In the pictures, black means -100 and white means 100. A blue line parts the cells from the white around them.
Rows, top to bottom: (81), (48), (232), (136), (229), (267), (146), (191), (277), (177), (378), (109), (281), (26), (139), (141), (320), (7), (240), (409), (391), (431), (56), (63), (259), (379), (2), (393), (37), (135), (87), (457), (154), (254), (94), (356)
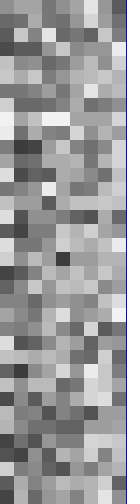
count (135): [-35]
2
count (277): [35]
0
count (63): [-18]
1
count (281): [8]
1
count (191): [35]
1

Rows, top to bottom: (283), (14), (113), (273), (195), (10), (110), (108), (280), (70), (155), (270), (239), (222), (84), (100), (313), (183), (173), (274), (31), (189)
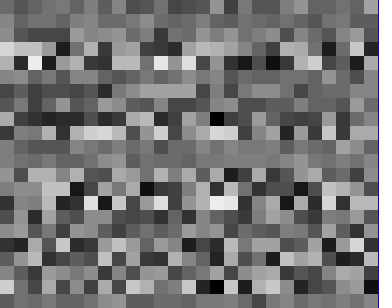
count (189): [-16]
5
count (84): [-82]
2
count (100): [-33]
1
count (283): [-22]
5
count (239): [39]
4

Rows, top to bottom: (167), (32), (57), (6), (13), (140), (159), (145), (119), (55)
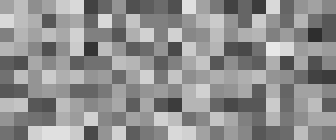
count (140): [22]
2
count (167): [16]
2
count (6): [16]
2
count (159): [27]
3
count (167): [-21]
3

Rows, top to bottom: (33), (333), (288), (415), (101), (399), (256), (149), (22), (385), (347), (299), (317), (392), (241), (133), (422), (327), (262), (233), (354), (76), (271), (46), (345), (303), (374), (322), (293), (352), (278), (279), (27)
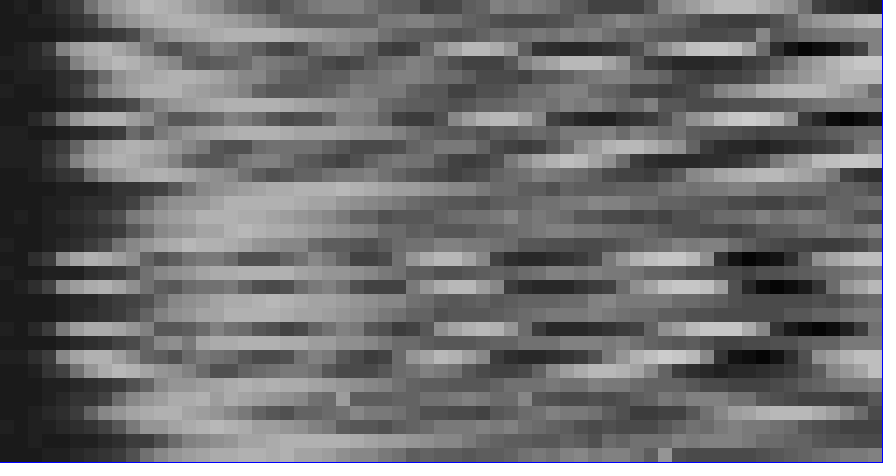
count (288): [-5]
4
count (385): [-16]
6
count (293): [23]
4

